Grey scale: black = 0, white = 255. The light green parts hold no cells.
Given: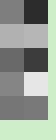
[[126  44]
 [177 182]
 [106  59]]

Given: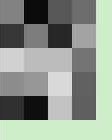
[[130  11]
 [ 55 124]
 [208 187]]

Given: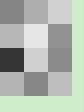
[[133 173]
 [184 230]
 [ 54 207]]

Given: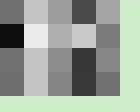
[[112 196]
 [ 14 236]
 [114 197]]

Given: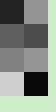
[[ 35 148]
 [ 95  76]
 [129 149]]

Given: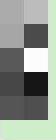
[[171 188]
 [166  75]
 [ 89 252]]
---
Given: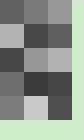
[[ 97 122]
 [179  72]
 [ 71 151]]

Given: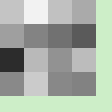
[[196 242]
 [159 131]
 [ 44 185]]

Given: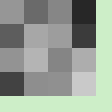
[[150 106]
 [ 93 167]
 [147 180]]

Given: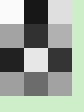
[[250  23]
 [163  49]
 [ 33 231]]

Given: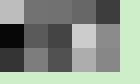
[[189 114]
 [  7  90]
 [ 52 125]]

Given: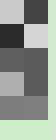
[[202  67]
 [ 43 213]
 [ 95  91]]

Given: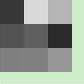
[[ 54 216]
 [ 82  95]
 [127 128]]
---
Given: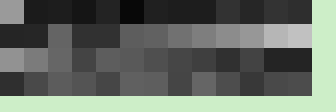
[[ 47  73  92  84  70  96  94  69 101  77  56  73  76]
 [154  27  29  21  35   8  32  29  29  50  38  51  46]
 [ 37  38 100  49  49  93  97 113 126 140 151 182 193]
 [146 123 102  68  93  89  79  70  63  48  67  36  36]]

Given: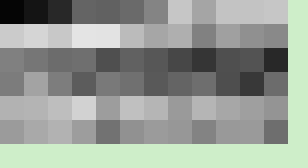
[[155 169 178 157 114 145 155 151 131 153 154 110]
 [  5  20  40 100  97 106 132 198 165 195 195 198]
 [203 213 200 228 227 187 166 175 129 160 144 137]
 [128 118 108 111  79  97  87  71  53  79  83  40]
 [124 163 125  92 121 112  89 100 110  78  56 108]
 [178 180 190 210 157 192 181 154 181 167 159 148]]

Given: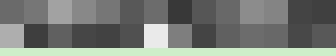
[[173  63  96  70  66  80 234 126  68  96 108 105  72  88]
 [107 118 161 136 118  89 108  56  87 104 140 132  69  65]]

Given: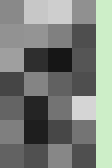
[[ 98  80 135  79]
 [137 199 206 144]
 [146 148 128  78]
 [159  46  22  85]
 [ 69 132  97  78]
 [100  36 115 213]
 [127  30  71 116]]

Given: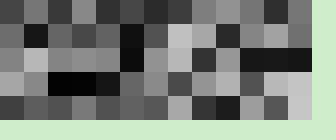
[[ 64  93  80 121  80  97  87 168  53  28 157  85 198]
 [ 69 118  57 135  49  70  43  60 126 145 117  47 118]
 [109  22 100  72  98  15  82 192 167  40 133 162 112]
 [131 183 132 141 134  12 146 183  51 150  23  24  20]
 [165 135   3   4  21 102 138  74 148 178  82 184 195]]

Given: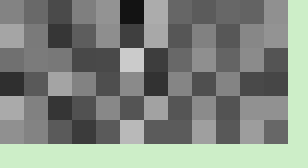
[[144 131  90  59  90 185  91  91 159  88 157 103]
 [131 105  74 127 147  19 172 102  91 103  99 144]
 [165 122  54  93 142  63 168  86 129  87 135 147]
 [112 123 120  72  73 203  61 104 143 100 139  84]
 [ 47  89 164 130  78 138  50 133  79 132  73  70]
 [170 129  53  81 136  84 162  85 139  83 145 145]]

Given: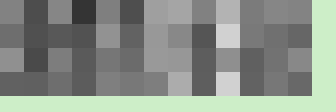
[[ 97  96 110  92 127 120 126 172  94 209  98 119 104]
 [130  77 134  52 127  78 159 165 129 179 123 134 131]
 [110  80  88  82 146  98 152 136  85 209 121 112 102]
 [144  74 125  90 118 107 153 151  93 143  96 114 136]]
